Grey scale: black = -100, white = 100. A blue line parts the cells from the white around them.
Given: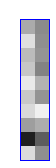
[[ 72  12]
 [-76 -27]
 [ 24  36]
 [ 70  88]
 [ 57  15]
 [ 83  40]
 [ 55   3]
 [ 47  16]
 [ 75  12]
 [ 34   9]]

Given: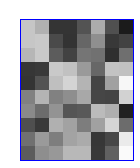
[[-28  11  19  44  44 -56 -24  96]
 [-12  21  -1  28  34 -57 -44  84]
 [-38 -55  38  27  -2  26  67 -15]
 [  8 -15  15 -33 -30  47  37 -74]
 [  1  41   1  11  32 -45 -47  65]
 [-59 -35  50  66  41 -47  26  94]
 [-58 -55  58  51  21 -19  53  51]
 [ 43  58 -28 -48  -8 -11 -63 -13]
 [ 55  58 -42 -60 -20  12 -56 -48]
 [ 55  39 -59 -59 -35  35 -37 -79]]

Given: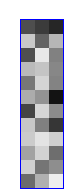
[[-16  38  87]
 [ 63  -8  11]
 [ 27  65 -14]
 [ 59  78  62]
 [ 56   0 -58]
 [-47  68  10]
 [ 35  15 -85]
 [ -7  66   3]
 [ 46  54   6]
 [-38  82   1]
 [ 57 -22  43]
 [-39 -54 -70]]

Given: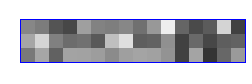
[[ -5  30 -24  28  27  23   9  25  29  26  15 -49  29 -59 -19  21]
 [ 30  67   0 -15 -11 -30  50  75 -26 -23  13 -49 -18 -44 -26 -23]
 [  6  -3 -34 -44  25   2  -1   6 -12  19  87 -21 -42 -29  66 -49]]

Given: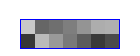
[[-57  46  20  -5 -28 -55 -41]
 [ 57 -20 -13  -1  16  36  38]]

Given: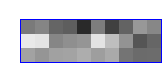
[[ 27  17  26  28  36  24  33  -9 -16 -15]
 [ 83  79   5  12  17  78  49  15 -33 -20]
 [ -4   4 -21 -26 -68  -2 -50 -22  19   6]]

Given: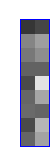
[[-21  28]
 [-42  43]
 [-17 -21]
 [-20  30]
 [-42  77]
 [-23 -23]
 [ -6  11]
 [  4  25]
 [-58 -45]]

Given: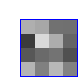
[[ 41   0  44   2]
 [-32 -17 -10 -37]
 [-54  70  36 -21]
 [ 37  31 -11 -12]]
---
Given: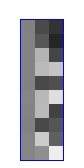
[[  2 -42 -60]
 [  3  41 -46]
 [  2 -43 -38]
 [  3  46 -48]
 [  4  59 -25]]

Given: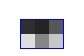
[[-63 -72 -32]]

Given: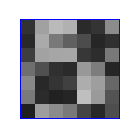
[[-61  26  46  39 -67 -59  10]
 [-51  27  30  31 -57 -65  -5]
 [  7 -69 -59 -50  36  24 -19]
 [-76  24   9  -5 -47 -69 -39]]

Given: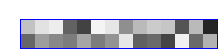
[[ 52  77  86 -23 -48  91  80  12  46  59  55 -34  46 -71]]

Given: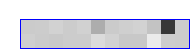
[[ 59  60  65  60  64  36  59  62  65  53 -57  60]]

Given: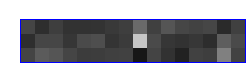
[[-46 -64 -51 -61 -61 -60 -55 -51 -17 -50 -33 -45 -48 -45 -67 -50]
 [-47 -29 -33 -46 -53 -52 -50 -49 -82 -47 -61 -73 -49 -51   0 -48]]
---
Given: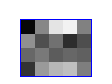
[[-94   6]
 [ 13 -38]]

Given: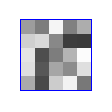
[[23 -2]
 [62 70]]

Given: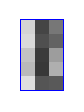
[[ 66 -46]
 [ 71 -38]]

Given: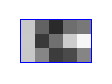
[[ 57 -23]
 [ 58 -55]]

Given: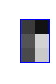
[[-54 -86]
 [-34  65]]

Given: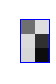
[[-13  74]
 [ 71 -62]]

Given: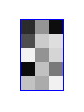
[[-66  17]
 [-39  59]]

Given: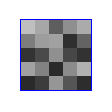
[[50 31]
 [-2 23]]
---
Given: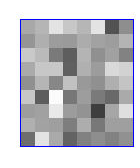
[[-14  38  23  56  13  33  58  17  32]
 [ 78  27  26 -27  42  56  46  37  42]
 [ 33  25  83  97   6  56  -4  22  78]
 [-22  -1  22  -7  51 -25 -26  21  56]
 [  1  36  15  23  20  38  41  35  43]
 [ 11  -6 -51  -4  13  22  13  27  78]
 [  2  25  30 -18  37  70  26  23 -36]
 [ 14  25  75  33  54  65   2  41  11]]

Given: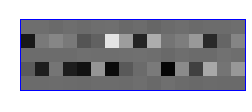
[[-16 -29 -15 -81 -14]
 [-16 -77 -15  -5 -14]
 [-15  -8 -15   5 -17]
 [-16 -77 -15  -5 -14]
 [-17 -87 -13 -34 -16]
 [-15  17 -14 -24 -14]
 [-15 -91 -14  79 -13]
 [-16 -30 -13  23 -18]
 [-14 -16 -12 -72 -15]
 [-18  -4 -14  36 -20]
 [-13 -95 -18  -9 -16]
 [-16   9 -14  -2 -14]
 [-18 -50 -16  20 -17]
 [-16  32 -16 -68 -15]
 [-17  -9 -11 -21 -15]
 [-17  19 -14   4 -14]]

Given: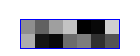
[[  36   11]
 [ -84  -24]
 [ -93   25]
 [ -15   53]
 [  -2 -100]
 [ -62  -94]
 [ -34   63]]

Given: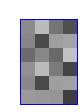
[[ 21   7  13 -15   5   9]
 [ 19 -43  46   6 -42  47]
 [ 17  24  -4 -18  24  -8]
 [-51  26 -47  51  28 -38]]

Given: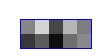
[[-57   5]
 [-27  67]
 [-88 -45]
 [-14  43]
 [  8  -2]]

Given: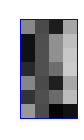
[[ 19 -60   5 -68 -87 -87   7]
 [-41 -38 -42 -37 -37 -38 -42]
 [-97 -16 -76 -14  13  13 -77]
 [-87  47  31  59  56  49  30]]
